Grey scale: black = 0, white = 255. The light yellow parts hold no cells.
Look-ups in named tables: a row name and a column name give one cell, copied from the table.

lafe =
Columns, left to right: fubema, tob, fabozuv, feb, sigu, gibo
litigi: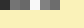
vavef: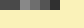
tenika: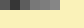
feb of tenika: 120
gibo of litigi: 109
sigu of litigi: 129
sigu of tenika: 125
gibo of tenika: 134
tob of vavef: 73
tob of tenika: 54
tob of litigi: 116
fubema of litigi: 46

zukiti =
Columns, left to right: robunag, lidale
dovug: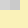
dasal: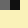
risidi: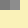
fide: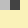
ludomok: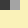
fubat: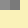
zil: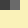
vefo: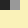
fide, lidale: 67
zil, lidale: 106
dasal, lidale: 16
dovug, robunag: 211
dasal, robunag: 103
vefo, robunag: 37
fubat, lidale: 122
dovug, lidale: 202
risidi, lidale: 141
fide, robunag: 190
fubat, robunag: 140
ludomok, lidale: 164
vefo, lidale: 153
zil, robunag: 62
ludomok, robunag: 58

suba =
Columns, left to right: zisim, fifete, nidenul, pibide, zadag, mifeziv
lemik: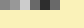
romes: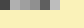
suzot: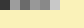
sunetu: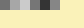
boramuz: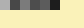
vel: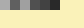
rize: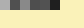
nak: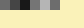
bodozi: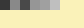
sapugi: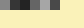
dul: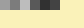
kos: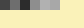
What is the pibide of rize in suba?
78
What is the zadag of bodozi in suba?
160
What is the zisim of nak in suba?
107
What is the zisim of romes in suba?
69
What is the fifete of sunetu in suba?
167
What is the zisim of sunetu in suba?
113
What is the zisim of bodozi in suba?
55
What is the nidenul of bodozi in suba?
73
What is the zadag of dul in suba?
49
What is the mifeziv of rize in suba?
31
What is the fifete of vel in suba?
96
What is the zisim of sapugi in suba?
134
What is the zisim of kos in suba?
68
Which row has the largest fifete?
romes

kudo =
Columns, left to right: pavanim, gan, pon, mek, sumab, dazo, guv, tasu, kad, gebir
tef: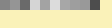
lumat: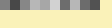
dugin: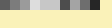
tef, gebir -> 77
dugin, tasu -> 164
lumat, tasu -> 183
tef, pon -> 106
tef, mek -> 213
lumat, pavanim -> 128
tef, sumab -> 163
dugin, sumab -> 199
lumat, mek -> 183
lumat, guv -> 109

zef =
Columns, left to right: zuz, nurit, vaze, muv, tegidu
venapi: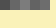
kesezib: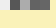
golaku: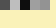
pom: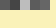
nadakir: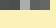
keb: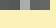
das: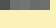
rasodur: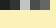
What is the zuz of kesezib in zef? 238
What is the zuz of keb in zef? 91
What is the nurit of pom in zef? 69
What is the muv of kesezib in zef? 99
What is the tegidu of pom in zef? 102
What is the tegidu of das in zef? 110
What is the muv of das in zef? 107
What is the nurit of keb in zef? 87
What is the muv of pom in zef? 92
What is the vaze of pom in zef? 189
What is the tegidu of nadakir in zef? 102
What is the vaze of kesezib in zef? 172
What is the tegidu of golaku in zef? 147
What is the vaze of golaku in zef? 14
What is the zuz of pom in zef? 91
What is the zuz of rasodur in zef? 32
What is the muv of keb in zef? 99

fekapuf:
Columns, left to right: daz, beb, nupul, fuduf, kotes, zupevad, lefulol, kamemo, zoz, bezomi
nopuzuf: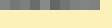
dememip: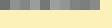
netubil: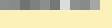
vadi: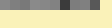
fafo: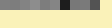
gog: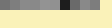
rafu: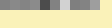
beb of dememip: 145
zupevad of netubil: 119
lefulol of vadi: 59
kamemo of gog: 106
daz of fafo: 127
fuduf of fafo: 141
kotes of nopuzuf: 137
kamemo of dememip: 130
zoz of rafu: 131
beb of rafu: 137
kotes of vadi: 135
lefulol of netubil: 220
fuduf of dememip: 156
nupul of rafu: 132
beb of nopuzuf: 119

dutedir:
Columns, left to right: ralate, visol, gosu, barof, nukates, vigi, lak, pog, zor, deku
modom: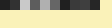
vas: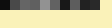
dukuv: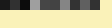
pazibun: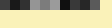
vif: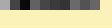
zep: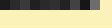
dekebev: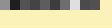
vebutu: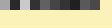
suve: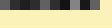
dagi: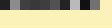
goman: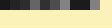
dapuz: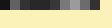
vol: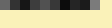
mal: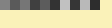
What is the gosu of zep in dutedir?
58
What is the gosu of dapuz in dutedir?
51
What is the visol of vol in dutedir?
51
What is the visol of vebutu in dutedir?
42
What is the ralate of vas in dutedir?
13
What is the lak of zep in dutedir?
34
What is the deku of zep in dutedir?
109
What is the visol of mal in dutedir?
90
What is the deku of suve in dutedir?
97
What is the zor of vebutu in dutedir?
89
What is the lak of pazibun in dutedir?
16
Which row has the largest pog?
dekebev

